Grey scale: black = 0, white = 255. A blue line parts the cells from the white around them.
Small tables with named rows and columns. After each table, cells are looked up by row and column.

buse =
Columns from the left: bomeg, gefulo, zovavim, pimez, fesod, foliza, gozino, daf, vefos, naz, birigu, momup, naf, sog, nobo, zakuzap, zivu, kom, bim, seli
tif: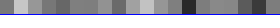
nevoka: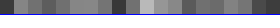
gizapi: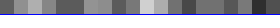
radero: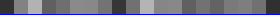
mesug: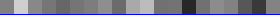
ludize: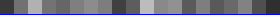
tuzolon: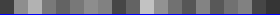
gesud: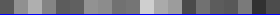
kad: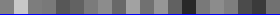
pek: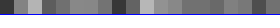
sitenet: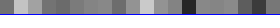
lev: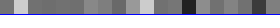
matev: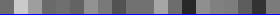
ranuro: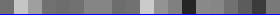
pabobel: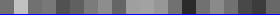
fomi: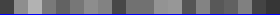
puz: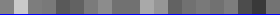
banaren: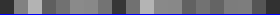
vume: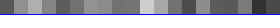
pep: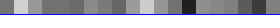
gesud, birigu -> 207
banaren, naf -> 136
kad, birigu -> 113
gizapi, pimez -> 134
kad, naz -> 162
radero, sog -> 96

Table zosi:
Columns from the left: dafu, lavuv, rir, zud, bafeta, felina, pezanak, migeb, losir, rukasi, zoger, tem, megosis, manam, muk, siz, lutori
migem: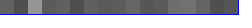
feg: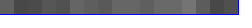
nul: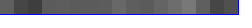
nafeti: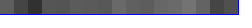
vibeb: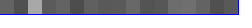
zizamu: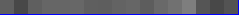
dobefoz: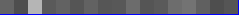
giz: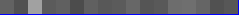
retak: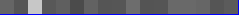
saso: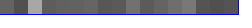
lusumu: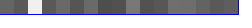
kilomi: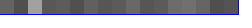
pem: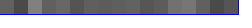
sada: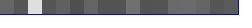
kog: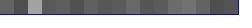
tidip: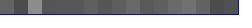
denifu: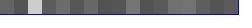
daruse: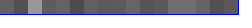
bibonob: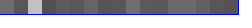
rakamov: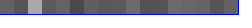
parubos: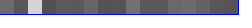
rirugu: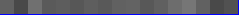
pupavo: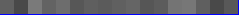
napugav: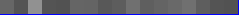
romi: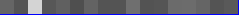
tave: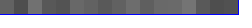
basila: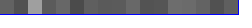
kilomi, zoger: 86
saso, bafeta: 97
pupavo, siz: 73
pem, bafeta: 103
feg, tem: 105
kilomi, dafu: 99
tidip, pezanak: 95
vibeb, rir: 168
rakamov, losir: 90
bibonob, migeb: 84
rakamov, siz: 85
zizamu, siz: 72
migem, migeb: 89
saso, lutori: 84
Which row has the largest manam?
zizamu

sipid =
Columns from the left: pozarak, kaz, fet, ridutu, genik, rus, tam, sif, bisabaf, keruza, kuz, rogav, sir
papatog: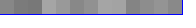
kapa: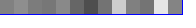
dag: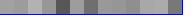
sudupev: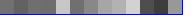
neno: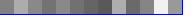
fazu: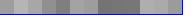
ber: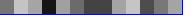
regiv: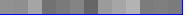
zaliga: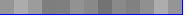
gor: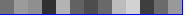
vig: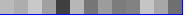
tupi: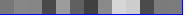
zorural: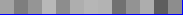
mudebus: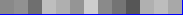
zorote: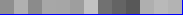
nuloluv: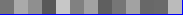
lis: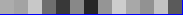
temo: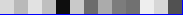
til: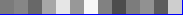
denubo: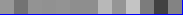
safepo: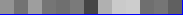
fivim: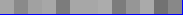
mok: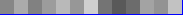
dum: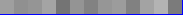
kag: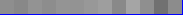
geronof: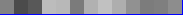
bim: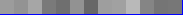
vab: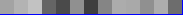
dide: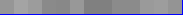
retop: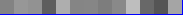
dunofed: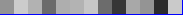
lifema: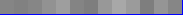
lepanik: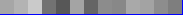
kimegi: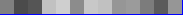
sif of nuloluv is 95
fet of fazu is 167
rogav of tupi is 123
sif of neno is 89
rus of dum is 148
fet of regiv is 165
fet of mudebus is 111
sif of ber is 68
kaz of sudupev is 98
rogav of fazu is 170
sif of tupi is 138
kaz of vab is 179
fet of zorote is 139
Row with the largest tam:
til

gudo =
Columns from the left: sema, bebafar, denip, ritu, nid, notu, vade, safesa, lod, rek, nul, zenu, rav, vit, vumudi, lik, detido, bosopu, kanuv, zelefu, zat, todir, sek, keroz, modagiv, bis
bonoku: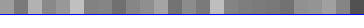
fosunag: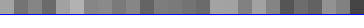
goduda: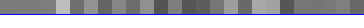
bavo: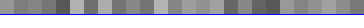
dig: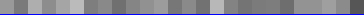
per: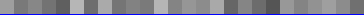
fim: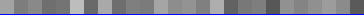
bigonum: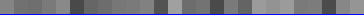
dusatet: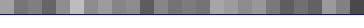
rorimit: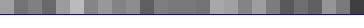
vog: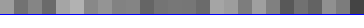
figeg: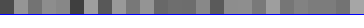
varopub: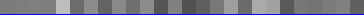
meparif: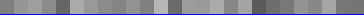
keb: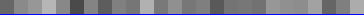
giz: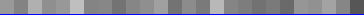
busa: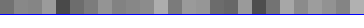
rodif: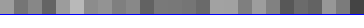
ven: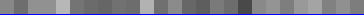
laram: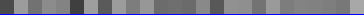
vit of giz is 140
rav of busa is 123
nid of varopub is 190
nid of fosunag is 161
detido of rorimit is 161
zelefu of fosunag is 132
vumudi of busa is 150
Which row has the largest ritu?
keb

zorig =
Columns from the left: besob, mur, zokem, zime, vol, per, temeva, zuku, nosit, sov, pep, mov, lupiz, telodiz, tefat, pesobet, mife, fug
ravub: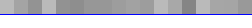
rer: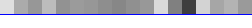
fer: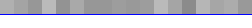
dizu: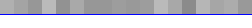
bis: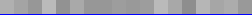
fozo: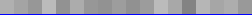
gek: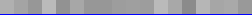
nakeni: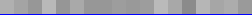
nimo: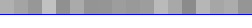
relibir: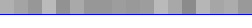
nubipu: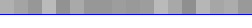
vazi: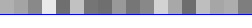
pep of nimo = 157
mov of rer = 218
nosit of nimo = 157
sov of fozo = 145
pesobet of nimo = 166
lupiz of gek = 168
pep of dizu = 157
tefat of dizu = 182
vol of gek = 146
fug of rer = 154
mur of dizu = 164
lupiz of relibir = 168
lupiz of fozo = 168
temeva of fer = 151

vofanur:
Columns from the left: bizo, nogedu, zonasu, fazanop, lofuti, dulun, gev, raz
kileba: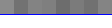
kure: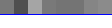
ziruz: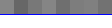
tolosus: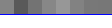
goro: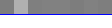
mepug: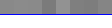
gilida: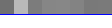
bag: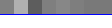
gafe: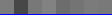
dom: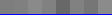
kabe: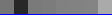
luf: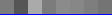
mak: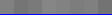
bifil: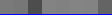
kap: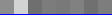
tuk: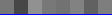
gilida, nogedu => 185
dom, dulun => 129
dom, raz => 139
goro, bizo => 125
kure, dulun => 116
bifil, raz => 100
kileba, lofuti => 109
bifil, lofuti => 129
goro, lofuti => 129
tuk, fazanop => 120
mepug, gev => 125
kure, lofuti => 116
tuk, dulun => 130
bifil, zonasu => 77
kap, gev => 112
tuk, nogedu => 71
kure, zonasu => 165
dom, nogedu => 128
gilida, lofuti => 135
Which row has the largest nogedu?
kap

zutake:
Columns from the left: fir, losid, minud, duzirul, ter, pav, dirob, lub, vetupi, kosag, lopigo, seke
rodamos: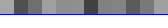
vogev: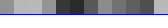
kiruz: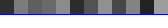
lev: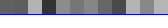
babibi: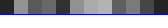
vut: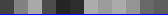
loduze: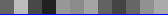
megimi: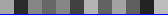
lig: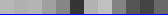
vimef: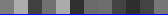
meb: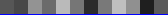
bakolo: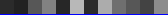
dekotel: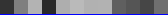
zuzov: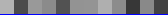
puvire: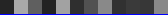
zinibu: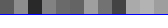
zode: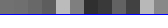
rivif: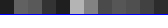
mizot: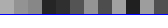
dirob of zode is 47
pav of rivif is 180
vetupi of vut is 171
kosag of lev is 180
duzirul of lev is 51
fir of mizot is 173

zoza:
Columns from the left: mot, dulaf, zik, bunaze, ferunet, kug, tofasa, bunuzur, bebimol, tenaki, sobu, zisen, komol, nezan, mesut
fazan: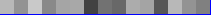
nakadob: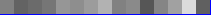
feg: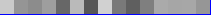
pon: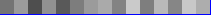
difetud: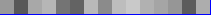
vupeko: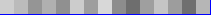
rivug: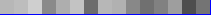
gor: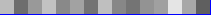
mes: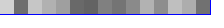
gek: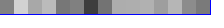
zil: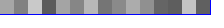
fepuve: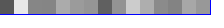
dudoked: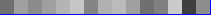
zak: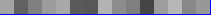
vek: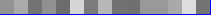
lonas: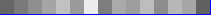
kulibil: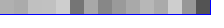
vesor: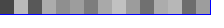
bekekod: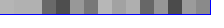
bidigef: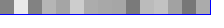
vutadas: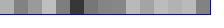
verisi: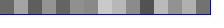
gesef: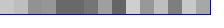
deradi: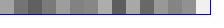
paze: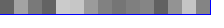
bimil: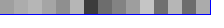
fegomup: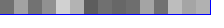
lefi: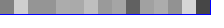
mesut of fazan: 128
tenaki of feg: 95
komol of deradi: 132
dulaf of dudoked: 160
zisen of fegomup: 113
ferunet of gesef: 105
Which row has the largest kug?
vek

